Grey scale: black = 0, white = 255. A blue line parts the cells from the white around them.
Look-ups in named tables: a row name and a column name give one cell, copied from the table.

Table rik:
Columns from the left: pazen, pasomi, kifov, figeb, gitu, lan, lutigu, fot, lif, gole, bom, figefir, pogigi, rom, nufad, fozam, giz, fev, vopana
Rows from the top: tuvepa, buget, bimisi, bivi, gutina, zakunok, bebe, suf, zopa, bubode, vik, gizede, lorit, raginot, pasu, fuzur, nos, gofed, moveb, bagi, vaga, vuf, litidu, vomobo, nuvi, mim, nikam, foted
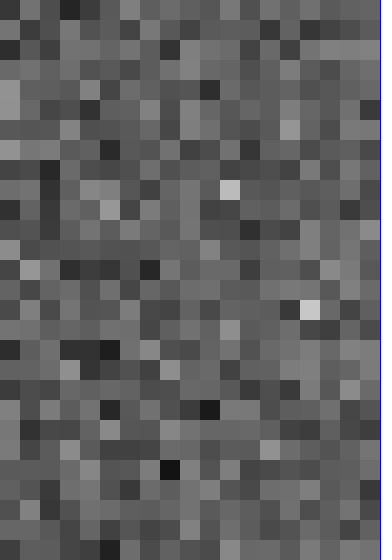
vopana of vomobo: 109
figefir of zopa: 67
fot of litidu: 69
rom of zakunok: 92
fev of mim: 115
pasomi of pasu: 71
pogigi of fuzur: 95
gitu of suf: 96
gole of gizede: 116

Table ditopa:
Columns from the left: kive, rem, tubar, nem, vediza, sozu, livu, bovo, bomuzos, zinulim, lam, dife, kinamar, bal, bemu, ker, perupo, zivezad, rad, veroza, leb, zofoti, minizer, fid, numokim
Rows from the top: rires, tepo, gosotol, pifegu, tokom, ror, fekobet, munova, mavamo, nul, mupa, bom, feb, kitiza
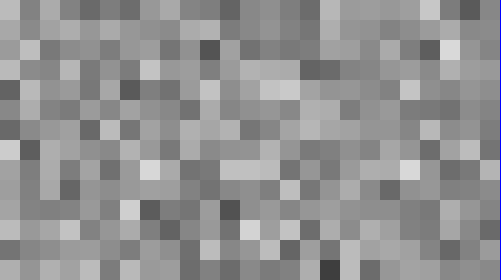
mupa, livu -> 207
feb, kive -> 116
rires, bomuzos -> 169
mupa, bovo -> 92
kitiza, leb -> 163
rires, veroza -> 152
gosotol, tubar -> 121
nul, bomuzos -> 158
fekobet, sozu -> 187
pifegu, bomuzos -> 152
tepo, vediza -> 151
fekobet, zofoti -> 184
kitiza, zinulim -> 109
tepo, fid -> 137
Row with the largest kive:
munova

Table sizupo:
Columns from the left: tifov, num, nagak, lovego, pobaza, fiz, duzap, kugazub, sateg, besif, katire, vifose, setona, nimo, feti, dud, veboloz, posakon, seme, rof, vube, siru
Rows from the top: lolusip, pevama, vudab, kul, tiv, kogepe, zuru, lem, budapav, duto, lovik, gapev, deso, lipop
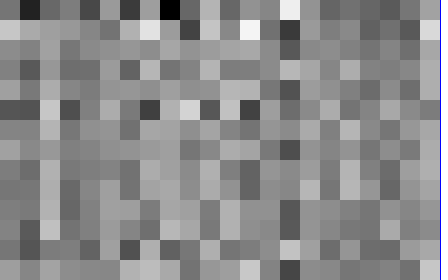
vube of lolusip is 118
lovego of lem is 128
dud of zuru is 170
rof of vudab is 132
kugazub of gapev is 111
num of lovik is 122
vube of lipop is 113
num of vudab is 130
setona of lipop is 200
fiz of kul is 155
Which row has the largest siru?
pevama

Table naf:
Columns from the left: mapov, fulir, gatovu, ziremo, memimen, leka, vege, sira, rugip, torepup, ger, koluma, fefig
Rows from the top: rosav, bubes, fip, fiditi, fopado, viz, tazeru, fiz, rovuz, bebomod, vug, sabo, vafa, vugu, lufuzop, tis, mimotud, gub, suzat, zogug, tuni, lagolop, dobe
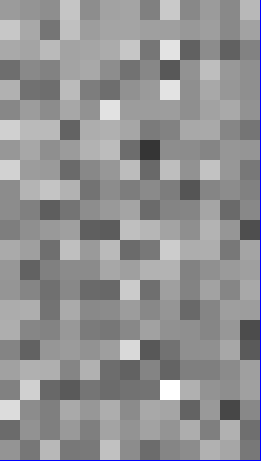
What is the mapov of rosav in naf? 155
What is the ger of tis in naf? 133
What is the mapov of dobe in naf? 148
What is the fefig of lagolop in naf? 111
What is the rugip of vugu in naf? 179
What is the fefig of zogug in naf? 160
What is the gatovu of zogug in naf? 104
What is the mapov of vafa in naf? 170
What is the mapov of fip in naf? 169
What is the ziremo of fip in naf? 163
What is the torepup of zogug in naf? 176
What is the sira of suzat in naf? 132
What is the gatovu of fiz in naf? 143
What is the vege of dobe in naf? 140
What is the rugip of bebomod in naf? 125
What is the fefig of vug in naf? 136
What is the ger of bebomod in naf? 133

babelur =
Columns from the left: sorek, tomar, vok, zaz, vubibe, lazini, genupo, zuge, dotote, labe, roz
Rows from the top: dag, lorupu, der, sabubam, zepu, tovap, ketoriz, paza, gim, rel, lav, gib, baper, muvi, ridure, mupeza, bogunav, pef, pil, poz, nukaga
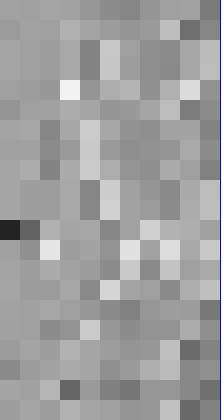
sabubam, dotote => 138
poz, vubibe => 154
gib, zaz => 165
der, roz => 187
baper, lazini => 147
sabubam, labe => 166
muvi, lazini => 140
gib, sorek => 35
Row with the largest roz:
baper

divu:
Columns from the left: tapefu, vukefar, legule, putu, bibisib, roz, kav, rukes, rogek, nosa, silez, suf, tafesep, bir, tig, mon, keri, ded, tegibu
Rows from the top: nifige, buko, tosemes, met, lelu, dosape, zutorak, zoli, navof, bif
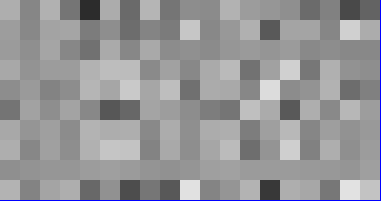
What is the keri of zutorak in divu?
158
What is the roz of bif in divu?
145
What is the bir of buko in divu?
89
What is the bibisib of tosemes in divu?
113
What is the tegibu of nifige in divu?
99
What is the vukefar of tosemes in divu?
143
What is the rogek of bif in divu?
88
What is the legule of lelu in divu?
131
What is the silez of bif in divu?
132
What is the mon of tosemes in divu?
137
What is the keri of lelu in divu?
178
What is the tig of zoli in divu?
207
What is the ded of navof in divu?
149
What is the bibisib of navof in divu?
156
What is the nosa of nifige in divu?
141
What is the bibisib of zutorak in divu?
179
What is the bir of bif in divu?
56
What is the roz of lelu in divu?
166

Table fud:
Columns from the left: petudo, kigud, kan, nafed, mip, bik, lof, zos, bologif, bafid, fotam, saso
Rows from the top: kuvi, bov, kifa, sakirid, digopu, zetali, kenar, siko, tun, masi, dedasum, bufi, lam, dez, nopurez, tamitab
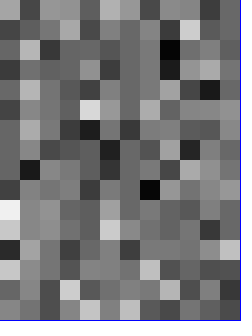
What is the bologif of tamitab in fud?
73
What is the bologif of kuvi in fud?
138
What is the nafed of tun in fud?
121
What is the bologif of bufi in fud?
99
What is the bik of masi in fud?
122
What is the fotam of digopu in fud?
25
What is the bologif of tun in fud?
71
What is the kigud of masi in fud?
130

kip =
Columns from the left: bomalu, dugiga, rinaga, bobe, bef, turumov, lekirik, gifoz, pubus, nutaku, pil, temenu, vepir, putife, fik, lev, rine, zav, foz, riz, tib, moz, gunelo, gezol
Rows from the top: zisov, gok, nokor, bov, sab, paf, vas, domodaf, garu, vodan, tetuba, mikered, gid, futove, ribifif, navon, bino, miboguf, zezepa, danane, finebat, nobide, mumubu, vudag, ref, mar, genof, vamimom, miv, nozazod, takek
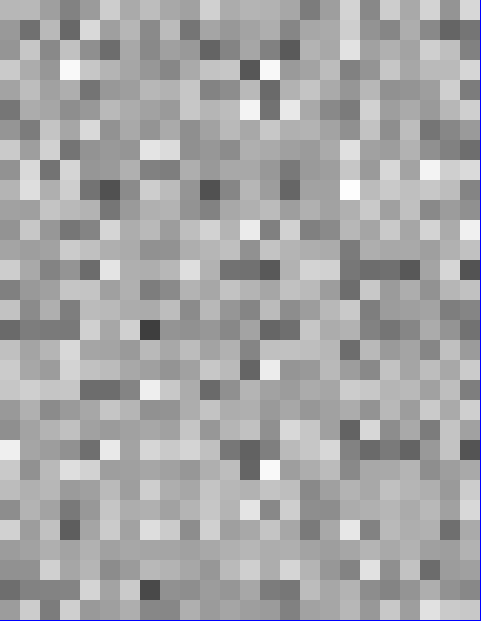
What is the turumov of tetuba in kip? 118
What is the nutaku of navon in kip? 139
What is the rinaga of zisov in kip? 159
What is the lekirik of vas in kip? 169
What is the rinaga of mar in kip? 163
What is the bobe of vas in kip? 166

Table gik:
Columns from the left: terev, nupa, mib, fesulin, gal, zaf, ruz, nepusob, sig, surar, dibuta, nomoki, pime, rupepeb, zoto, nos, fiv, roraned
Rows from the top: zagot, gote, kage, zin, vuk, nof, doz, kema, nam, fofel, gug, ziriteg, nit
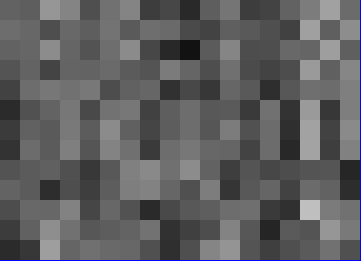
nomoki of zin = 112
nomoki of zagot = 117
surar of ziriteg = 64
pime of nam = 84
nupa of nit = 55
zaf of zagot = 113
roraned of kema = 129

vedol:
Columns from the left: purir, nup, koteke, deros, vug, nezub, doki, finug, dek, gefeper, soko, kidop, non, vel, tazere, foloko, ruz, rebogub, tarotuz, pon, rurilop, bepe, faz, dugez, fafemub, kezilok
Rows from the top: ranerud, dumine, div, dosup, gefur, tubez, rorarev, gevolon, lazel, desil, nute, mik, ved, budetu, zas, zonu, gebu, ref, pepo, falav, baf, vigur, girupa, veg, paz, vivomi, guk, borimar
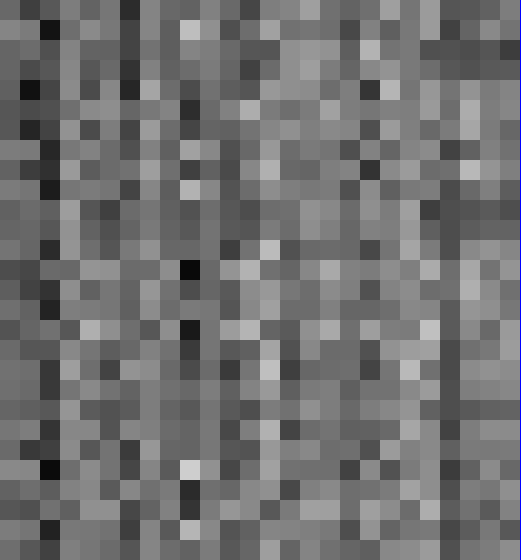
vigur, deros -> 135
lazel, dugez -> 184
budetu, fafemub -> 115
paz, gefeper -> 43
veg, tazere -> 113
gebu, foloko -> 144
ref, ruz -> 107
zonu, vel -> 160
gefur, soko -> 113
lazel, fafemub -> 148
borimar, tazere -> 100
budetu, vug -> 148
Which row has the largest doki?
pepo

